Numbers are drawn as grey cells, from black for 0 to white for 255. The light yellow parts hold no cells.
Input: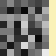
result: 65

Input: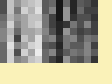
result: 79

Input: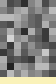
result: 74

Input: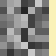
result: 200

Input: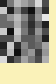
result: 217

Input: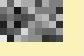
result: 127

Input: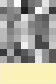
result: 228

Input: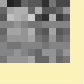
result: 72

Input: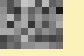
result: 97
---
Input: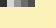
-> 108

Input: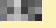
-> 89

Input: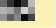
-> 52

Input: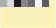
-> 244

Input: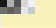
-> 214

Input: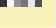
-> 231

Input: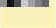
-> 128

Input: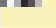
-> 85
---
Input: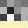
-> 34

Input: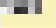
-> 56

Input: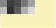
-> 92

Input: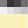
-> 226

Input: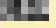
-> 135

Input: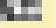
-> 160

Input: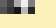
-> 23

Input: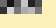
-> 171

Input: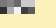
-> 243

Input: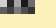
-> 122
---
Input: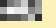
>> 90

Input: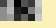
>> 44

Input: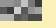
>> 88

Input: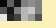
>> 67

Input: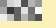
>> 99

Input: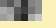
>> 75

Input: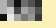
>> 165
